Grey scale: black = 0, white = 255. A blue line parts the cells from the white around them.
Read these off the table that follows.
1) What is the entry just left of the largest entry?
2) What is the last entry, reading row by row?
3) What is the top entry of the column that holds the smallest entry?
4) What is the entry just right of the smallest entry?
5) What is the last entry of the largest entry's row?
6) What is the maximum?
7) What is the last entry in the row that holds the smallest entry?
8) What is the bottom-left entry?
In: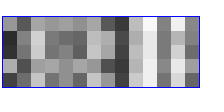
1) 189
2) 102
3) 151
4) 130
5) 136
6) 248
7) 130
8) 66

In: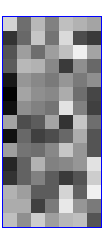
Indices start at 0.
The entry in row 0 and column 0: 212
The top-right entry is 164
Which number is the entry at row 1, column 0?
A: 51
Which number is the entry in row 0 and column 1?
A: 110
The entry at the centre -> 164
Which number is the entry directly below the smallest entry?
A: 16
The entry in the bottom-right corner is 84
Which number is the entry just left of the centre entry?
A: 92
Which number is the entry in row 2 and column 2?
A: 110
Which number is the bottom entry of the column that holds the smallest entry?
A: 191
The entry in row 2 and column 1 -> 158
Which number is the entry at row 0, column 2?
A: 184
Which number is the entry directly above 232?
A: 212
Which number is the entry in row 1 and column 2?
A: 198
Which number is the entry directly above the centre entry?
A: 116
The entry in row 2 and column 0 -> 84
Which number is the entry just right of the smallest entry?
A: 164
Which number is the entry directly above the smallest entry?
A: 23

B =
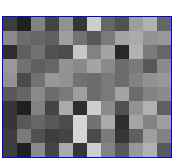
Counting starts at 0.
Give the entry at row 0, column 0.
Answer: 61
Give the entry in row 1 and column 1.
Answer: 108
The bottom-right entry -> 88
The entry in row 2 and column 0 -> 46
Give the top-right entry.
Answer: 102
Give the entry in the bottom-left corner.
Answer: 61
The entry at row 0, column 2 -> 130
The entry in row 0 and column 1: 32
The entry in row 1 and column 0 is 138
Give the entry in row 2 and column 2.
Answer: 114

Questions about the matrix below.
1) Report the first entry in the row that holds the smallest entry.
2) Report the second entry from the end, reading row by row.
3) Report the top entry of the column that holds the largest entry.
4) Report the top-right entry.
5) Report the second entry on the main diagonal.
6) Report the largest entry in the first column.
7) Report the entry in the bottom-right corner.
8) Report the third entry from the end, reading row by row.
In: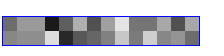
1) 109
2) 148
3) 228
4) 168
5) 142
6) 135
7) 109
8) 135

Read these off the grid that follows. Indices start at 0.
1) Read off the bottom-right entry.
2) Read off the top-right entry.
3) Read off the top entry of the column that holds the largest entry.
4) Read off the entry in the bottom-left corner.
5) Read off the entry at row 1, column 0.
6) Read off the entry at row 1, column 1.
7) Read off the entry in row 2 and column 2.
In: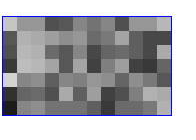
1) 177
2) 183
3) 197
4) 28
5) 87
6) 177
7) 177

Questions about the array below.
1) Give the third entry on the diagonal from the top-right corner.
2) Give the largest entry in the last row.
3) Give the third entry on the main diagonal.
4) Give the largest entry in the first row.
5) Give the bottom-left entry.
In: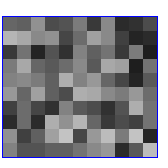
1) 57
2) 188
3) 36
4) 145
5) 130

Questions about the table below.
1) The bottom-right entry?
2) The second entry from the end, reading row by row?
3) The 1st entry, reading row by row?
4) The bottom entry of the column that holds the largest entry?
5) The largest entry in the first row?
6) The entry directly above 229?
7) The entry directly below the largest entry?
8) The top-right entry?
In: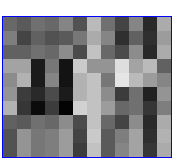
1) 171
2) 54
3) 104
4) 133
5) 186
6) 222
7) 60
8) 171

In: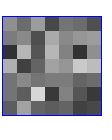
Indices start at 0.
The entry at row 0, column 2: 156
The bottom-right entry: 72
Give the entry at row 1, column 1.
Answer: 137
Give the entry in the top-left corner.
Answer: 143
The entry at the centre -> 162
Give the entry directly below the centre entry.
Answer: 124
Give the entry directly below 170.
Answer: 182
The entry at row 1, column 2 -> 79
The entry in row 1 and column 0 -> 124
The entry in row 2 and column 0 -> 50
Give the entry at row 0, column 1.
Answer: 108
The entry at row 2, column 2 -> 85
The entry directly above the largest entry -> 116

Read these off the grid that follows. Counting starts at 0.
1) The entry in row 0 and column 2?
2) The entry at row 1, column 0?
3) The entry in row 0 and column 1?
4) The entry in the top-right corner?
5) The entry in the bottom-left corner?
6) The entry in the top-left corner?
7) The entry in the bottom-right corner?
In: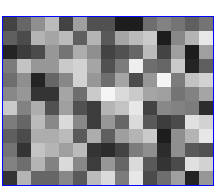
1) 143
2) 95
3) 102
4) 116
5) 52
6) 67
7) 151
